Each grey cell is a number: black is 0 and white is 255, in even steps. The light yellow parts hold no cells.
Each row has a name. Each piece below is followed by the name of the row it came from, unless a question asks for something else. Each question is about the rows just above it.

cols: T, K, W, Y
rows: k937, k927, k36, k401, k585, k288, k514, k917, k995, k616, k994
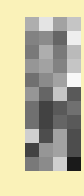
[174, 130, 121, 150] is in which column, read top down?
T
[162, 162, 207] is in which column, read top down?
W
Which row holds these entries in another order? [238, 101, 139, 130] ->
k927
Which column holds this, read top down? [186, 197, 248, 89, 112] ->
Y
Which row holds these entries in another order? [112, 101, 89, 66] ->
k917
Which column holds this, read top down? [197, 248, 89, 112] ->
Y

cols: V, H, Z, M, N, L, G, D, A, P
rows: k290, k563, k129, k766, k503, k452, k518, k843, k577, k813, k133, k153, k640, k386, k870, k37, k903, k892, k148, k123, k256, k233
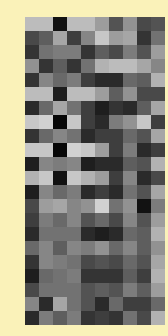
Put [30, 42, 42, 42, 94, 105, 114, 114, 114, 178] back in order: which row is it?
k37
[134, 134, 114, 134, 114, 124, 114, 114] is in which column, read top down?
M
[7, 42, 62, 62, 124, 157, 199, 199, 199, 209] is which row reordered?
k813
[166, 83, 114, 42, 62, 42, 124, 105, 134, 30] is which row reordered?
k640
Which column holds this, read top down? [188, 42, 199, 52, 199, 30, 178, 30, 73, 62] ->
V
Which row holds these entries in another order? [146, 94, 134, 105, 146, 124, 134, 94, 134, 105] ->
k903
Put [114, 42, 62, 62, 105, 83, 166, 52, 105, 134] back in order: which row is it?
k577

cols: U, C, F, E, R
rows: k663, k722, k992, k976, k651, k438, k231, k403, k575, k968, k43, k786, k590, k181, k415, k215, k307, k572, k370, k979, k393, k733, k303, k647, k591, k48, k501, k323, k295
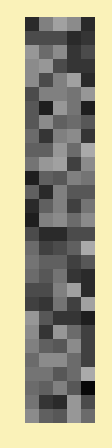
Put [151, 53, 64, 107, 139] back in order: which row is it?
k303
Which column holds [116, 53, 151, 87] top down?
F
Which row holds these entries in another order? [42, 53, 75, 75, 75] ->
k722

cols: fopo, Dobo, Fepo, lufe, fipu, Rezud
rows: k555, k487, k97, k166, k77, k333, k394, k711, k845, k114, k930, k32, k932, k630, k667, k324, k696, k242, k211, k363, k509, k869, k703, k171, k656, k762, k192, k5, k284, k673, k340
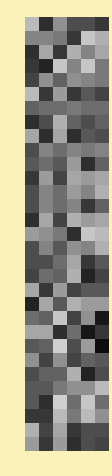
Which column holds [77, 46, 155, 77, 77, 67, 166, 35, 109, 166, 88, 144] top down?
fopo
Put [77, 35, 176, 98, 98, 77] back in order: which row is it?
k762

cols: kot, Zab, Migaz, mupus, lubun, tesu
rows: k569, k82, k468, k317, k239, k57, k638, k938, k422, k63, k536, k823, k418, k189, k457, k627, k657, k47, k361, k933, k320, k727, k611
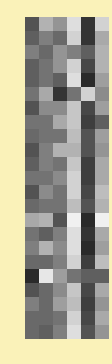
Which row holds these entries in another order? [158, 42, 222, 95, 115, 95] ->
k239
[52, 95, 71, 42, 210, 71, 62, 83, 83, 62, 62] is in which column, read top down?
lubun
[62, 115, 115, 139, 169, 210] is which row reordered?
k823
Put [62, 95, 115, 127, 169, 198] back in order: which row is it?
k536

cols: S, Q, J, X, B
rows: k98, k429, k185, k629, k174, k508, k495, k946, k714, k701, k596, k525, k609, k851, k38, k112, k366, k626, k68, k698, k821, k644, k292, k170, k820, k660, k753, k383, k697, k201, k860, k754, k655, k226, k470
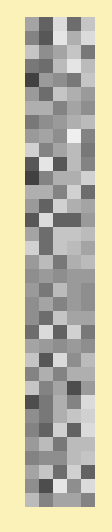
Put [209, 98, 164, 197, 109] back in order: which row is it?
k655
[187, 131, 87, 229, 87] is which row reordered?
k596
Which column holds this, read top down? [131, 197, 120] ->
S

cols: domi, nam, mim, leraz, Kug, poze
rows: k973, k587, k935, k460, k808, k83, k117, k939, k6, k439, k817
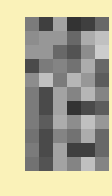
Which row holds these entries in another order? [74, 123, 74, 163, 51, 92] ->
k117
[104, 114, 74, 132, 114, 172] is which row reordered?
k6
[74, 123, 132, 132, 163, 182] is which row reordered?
k83
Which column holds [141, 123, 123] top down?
domi
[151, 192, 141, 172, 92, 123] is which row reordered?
k939
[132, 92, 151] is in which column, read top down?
poze
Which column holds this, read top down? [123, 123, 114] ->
domi

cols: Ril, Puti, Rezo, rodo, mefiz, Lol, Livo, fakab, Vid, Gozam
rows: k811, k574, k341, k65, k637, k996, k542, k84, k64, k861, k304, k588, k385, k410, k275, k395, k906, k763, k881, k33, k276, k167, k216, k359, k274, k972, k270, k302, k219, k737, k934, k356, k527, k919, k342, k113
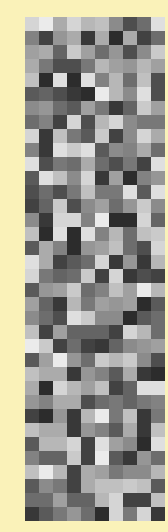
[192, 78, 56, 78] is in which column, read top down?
Vid
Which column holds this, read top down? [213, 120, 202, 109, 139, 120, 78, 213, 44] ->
rodo
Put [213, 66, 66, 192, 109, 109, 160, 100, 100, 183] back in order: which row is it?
k342

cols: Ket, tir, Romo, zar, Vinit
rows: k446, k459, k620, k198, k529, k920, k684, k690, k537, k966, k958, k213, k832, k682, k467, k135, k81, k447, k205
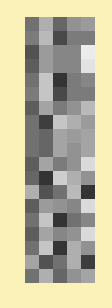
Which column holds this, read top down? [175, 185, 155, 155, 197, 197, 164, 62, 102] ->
tir
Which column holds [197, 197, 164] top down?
tir

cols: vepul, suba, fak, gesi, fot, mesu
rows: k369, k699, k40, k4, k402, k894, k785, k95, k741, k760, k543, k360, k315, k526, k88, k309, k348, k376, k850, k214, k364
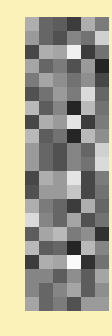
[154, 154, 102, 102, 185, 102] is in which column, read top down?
fak
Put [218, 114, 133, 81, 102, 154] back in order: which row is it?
k543
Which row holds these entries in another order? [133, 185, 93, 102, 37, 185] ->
k348
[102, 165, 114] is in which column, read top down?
suba
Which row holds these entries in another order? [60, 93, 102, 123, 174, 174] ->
k369
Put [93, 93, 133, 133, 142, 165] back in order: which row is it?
k850
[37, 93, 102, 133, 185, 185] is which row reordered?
k348

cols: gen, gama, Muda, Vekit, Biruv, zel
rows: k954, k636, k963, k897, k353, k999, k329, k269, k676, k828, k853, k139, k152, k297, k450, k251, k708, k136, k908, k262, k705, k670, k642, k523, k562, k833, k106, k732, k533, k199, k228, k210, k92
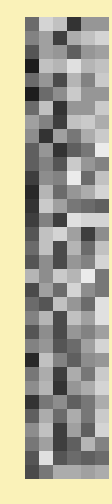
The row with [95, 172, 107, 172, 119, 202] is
k533
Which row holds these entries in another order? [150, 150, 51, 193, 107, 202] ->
k329
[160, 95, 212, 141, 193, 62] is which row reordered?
k199
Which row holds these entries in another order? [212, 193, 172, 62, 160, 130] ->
k636

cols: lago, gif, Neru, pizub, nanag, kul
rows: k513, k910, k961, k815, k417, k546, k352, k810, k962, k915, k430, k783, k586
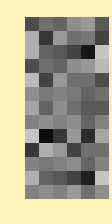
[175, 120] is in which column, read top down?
gif
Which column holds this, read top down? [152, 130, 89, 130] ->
Neru
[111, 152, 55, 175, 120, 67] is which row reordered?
k910
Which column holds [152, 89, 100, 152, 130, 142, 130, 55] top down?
Neru

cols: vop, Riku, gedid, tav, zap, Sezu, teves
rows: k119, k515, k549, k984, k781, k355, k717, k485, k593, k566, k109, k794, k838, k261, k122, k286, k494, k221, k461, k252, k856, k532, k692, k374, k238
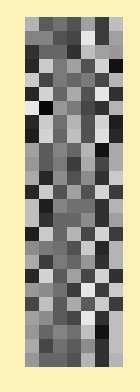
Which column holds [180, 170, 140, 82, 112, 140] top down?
zap
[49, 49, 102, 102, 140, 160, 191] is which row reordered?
k122
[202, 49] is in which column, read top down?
Sezu

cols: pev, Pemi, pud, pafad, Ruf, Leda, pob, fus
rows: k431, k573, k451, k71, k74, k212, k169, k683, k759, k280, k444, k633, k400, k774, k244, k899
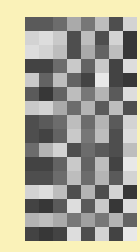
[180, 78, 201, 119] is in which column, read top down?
Leda
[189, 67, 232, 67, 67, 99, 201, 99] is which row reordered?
k444
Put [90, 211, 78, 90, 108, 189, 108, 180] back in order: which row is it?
k683
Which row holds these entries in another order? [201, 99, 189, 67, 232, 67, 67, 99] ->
k444
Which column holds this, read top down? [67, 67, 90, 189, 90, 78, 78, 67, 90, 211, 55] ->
pob

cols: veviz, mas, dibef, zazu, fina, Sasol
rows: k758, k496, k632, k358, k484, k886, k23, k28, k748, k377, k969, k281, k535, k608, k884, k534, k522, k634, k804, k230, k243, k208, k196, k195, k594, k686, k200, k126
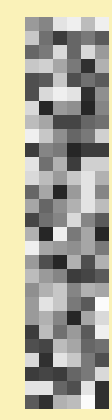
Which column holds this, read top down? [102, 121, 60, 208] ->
fina
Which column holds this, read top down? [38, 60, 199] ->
zazu
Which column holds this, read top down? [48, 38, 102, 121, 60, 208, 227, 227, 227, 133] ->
fina
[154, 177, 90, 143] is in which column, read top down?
Sasol
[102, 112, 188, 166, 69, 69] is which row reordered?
k28

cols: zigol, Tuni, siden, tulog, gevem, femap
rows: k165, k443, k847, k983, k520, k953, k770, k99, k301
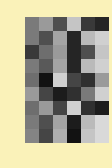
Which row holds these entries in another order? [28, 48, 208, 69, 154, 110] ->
k770
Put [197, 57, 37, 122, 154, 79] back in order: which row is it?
k165
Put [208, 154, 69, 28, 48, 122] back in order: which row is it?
k953
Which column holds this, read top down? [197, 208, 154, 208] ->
femap
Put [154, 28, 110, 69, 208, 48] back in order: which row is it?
k770

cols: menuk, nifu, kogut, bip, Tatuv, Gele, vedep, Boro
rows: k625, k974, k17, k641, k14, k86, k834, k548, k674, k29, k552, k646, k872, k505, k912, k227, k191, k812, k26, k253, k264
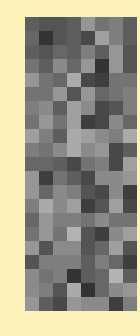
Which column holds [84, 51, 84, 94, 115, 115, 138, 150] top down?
nifu
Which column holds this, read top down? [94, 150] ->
Boro
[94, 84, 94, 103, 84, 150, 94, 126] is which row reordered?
k17
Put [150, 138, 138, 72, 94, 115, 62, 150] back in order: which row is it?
k646
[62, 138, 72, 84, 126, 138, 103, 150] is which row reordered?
k872
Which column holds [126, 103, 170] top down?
Boro
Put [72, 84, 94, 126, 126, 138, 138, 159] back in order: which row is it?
k834

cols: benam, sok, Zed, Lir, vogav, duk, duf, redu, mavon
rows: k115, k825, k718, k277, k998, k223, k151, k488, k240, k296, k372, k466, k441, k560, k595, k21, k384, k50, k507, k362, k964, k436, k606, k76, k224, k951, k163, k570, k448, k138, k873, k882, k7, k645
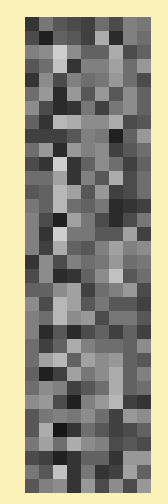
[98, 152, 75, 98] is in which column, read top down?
mavon
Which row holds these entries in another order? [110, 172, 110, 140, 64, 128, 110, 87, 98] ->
k163

